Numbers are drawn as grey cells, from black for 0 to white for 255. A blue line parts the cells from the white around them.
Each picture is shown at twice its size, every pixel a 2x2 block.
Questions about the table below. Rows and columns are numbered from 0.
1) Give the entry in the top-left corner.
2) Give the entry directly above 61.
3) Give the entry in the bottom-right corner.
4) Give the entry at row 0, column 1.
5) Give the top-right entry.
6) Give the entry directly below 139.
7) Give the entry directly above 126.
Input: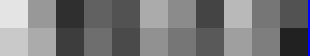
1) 228
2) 47
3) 33
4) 152
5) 82
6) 118
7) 118

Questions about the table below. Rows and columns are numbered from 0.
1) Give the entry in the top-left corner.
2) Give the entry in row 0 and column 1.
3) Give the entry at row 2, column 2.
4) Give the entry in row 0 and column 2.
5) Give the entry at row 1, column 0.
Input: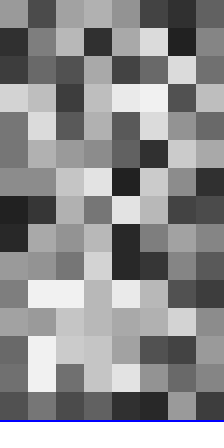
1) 154
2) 75
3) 81
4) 162
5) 48
